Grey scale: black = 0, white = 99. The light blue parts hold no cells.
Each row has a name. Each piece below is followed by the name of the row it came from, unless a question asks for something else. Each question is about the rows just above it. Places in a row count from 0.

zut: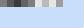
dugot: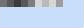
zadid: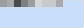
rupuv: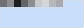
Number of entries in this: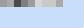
9
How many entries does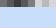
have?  8

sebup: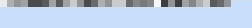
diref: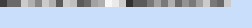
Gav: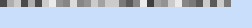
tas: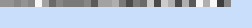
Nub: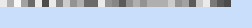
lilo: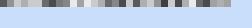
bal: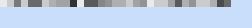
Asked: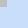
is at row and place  diref, 10
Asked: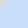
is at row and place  Gav, 10
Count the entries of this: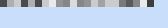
22

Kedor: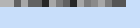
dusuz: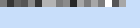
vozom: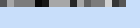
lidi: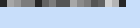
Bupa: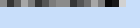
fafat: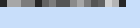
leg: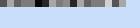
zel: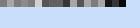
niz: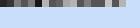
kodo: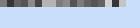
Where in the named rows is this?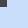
kodo, 5
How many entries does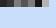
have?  7
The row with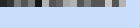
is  niz
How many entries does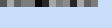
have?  14
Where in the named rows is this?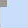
lidi, 2
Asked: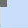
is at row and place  Bupa, 12
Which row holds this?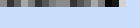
Bupa

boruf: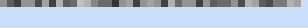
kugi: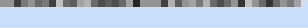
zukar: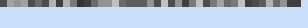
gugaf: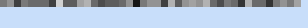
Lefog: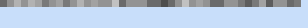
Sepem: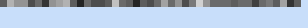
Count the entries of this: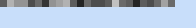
25
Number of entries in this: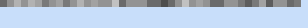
43
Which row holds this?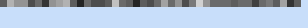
Sepem
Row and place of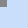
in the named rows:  boruf, 13
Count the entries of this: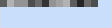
14

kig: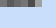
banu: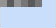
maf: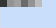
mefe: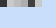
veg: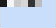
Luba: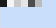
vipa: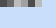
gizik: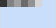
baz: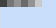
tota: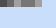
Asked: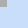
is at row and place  mefe, 3
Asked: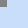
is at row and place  gizik, 1

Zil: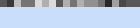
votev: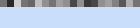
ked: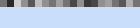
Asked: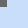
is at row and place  votev, 4
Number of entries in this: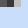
3
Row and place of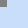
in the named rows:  votev, 16
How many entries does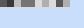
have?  10

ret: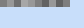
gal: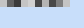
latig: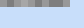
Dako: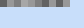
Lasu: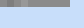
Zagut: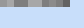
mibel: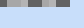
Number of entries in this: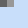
2
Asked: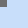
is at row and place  ret, 2

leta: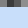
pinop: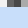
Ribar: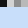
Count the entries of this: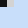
2
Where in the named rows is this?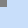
leta, 0
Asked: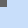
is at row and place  pinop, 1
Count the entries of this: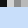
4
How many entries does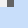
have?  2
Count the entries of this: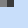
2

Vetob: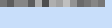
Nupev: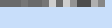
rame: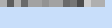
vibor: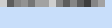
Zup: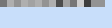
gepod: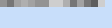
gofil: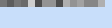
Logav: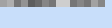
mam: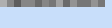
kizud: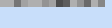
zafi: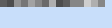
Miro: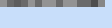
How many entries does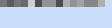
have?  15
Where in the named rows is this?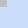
Vetob, 9

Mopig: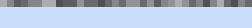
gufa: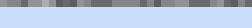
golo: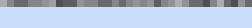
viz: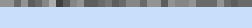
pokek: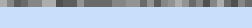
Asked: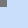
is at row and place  viz, 15
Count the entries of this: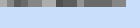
18
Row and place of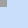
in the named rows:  golo, 7

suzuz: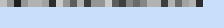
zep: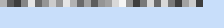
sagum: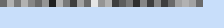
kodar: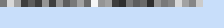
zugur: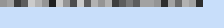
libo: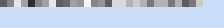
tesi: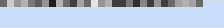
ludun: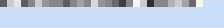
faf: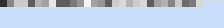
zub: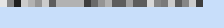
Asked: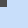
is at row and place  zugur, 10
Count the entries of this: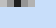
5
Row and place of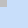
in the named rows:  suzuz, 0

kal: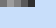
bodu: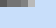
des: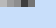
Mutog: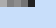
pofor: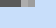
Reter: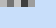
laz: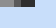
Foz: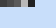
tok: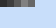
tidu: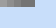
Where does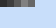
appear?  tok
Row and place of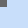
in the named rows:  tok, 4
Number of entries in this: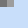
2
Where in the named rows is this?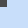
Foz, 1

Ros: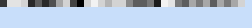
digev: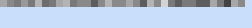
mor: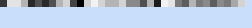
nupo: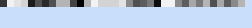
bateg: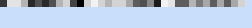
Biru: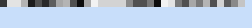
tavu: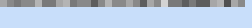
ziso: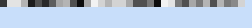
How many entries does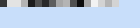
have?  17
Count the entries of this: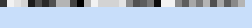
35
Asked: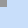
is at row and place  digev, 3
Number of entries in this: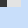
3
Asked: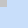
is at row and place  Biru, 34
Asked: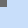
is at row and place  digev, 6
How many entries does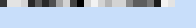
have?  25

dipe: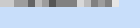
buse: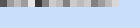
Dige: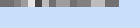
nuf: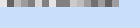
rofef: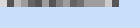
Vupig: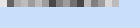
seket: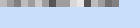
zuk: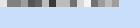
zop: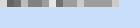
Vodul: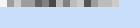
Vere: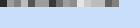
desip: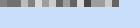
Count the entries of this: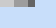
5
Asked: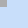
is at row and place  Vupig, 2
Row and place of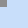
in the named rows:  Vere, 10
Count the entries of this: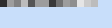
14

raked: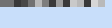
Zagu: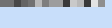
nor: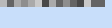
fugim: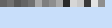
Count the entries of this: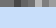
8
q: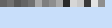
fugim
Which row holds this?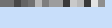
Zagu
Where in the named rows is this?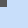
fugim, 2

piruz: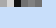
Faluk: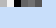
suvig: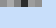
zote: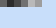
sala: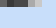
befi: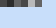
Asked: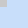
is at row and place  sala, 5
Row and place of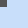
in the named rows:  Faluk, 5
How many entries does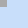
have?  1
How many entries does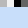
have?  4

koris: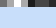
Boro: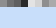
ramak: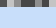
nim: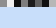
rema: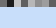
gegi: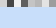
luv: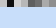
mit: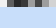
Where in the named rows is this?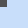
ramak, 0
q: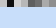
luv
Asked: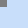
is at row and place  nim, 3
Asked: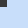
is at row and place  mit, 3

